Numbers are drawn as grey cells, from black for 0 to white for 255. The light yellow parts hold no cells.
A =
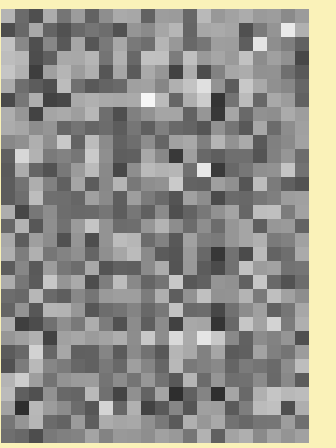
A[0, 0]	180
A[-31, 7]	142
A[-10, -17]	151
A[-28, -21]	184
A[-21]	[96, 215, 178, 122, 130, 118, 202, 143, 94, 96, 168, 136, 57, 159, 104, 94, 111, 111, 84, 129, 150, 108]
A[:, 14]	[185, 167, 118, 153, 77, 224, 204, 150, 85, 127, 104, 231, 97, 141, 120, 142, 126, 104, 92, 97, 192, 108, 165, 229, 129, 129, 107, 132, 160, 151, 178]
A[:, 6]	[98, 117, 86, 181, 175, 89, 176, 183, 101, 188, 202, 187, 92, 160, 106, 197, 78, 101, 169, 77, 117, 86, 173, 155, 97, 97, 156, 185, 86, 94, 164]
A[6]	[74, 119, 175, 66, 72, 169, 176, 169, 167, 170, 246, 187, 102, 175, 204, 52, 115, 187, 103, 169, 156, 97]
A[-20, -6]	104
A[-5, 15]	150
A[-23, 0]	172
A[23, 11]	141
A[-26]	[171, 110, 92, 79, 188, 112, 89, 100, 105, 160, 162, 134, 176, 195, 224, 147, 92, 200, 169, 144, 135, 102]
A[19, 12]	200
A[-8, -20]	177
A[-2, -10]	90
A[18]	[92, 135, 89, 157, 119, 108, 169, 84, 97, 95, 139, 172, 84, 153, 92, 75, 113, 194, 156, 162, 114, 117]
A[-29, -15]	121
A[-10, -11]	120
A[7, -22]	174
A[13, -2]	157
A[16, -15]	147
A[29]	[118, 149, 182, 107, 99, 155, 94, 172, 165, 168, 144, 121, 90, 176, 151, 169, 114, 104, 117, 118, 157, 111]
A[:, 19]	[157, 148, 142, 160, 146, 144, 169, 142, 107, 128, 129, 146, 123, 127, 191, 151, 122, 99, 162, 105, 191, 97, 211, 130, 128, 106, 105, 197, 192, 118, 164]
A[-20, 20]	197
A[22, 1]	63
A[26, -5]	113
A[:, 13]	[103, 101, 104, 192, 173, 195, 175, 98, 100, 168, 159, 112, 99, 161, 99, 108, 161, 154, 153, 88, 146, 105, 168, 171, 169, 121, 181, 96, 85, 176, 118]
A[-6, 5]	103
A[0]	[180, 107, 79, 172, 117, 156, 98, 142, 170, 167, 98, 157, 155, 103, 185, 152, 162, 172, 154, 157, 138, 155]
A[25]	[81, 124, 185, 134, 123, 103, 97, 121, 104, 159, 133, 102, 184, 121, 129, 137, 101, 123, 116, 106, 141, 189]
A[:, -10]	[155, 182, 152, 124, 66, 176, 102, 165, 105, 161, 57, 182, 202, 84, 79, 141, 88, 85, 84, 200, 94, 194, 65, 217, 181, 184, 89, 46, 134, 90, 153]

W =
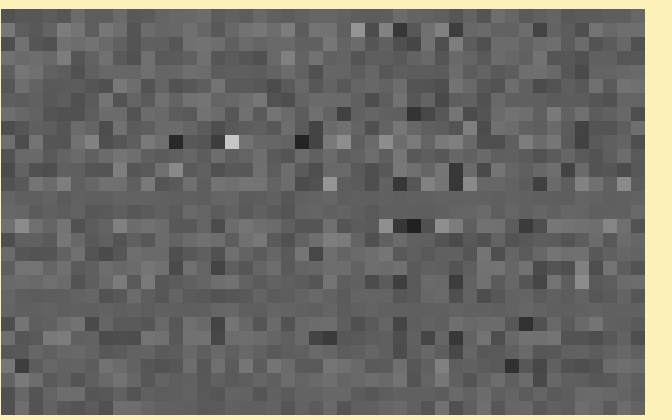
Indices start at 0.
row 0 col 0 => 82
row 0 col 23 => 101
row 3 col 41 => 81
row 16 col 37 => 88
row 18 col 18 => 101
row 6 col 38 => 95
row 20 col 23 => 98
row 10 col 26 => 109
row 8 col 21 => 90
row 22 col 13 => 111
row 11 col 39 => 110
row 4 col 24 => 100
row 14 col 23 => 96
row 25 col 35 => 89
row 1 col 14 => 102
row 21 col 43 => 96
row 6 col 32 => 94
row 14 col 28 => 95
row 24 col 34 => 88
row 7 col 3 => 84
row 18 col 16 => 94
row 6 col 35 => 104
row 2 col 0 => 78
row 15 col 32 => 124
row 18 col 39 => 84
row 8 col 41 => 67
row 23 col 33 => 98
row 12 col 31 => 116
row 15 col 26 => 90
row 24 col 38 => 86
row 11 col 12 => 137
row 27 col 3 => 100
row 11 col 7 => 84
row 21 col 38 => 98
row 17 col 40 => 111
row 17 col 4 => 98
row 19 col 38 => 70
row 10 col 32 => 103
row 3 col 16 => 91

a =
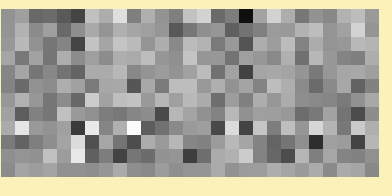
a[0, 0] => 147
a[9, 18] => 131
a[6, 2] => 151
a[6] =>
[151, 177, 151, 118, 140, 103, 203, 162, 190, 194, 153, 182, 160, 185, 171, 110, 157, 128, 173, 151, 172, 142, 137, 134, 122, 145, 168]
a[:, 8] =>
[223, 176, 196, 174, 184, 168, 190, 120, 176, 116, 67, 170]
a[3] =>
[165, 120, 162, 117, 173, 140, 159, 140, 174, 170, 189, 150, 144, 196, 150, 152, 115, 159, 151, 137, 176, 112, 183, 152, 132, 127, 174]
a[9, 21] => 143
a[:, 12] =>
[127, 88, 137, 144, 147, 189, 160, 183, 138, 182, 149, 143]
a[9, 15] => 155
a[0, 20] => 173
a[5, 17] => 164
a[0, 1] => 159
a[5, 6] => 122
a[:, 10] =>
[175, 159, 148, 189, 148, 168, 153, 141, 93, 172, 108, 137]
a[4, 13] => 161
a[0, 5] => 68
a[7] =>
[161, 93, 129, 118, 192, 153, 144, 125, 120, 134, 141, 74, 183, 164, 145, 131, 184, 145, 159, 158, 152, 109, 121, 162, 116, 76, 141]
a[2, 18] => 173
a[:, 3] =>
[108, 159, 118, 117, 136, 140, 118, 118, 146, 142, 193, 164]
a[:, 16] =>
[125, 95, 153, 115, 162, 146, 157, 184, 219, 184, 177, 146]
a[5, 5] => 161
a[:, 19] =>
[210, 155, 157, 137, 168, 189, 151, 158, 126, 100, 103, 173]
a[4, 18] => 165
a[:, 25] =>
[189, 211, 185, 127, 168, 98, 145, 76, 202, 67, 130, 165]
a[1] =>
[148, 178, 139, 159, 105, 142, 169, 148, 176, 165, 159, 150, 88, 119, 143, 150, 95, 114, 128, 155, 153, 178, 189, 148, 161, 211, 149]
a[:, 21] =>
[119, 178, 131, 112, 149, 139, 142, 109, 150, 143, 182, 154]
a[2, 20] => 188

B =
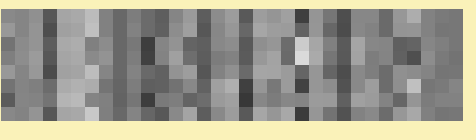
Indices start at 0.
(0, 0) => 137
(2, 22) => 166
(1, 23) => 103
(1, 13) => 159
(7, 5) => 168
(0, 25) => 135
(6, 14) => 109
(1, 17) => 103
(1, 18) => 166
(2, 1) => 139
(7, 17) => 89
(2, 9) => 120
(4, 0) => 152
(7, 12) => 137
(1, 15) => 135
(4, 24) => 77
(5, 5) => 177
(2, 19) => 150
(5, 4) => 171
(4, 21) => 101
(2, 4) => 169
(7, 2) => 148
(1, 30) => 130
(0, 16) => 156
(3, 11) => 131
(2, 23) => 128
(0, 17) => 89
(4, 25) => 137
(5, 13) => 136
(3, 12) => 160
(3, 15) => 124
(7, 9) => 132
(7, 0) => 136
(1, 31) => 118
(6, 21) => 132
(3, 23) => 118
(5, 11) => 97

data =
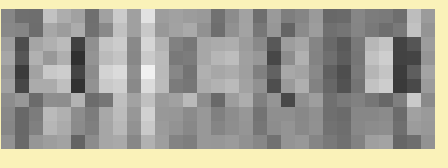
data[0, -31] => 134
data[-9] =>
[136, 133, 109, 167, 156, 172, 112, 137, 193, 160, 200, 152, 162, 170, 145, 110, 145, 163, 119, 151, 100, 139, 157, 112, 117, 133, 121, 110, 121, 194, 148]
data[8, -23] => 184
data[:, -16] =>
[113, 110, 171, 182, 167, 178, 105, 128, 133, 151]
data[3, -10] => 177
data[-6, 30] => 164
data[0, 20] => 126
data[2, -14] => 156
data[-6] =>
[152, 59, 162, 200, 205, 68, 140, 211, 219, 143, 241, 185, 135, 115, 176, 167, 172, 159, 128, 98, 168, 163, 137, 96, 78, 122, 181, 196, 60, 94, 164]
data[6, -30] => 152
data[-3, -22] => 151
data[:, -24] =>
[161, 137, 196, 187, 211, 201, 118, 168, 166, 166]
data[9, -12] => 113
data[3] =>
[166, 86, 177, 152, 175, 48, 148, 187, 196, 135, 202, 186, 121, 124, 167, 182, 189, 160, 152, 71, 141, 177, 131, 111, 93, 118, 193, 206, 66, 68, 149]
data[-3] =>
[136, 104, 124, 186, 176, 141, 124, 168, 188, 151, 209, 152, 151, 139, 152, 128, 141, 151, 115, 143, 143, 136, 144, 111, 107, 135, 135, 139, 107, 161, 154]
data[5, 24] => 82
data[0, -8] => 104
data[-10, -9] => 154
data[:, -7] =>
[106, 117, 89, 93, 78, 82, 122, 107, 110, 112]
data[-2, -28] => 182
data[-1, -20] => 158
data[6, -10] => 144
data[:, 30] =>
[155, 148, 156, 149, 164, 155, 138, 154, 152, 146]
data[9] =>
[146, 105, 150, 157, 162, 99, 140, 166, 169, 135, 177, 158, 131, 126, 152, 151, 155, 145, 135, 113, 148, 152, 133, 121, 112, 130, 159, 163, 102, 110, 146]
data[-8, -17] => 167
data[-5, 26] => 194
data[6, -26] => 179
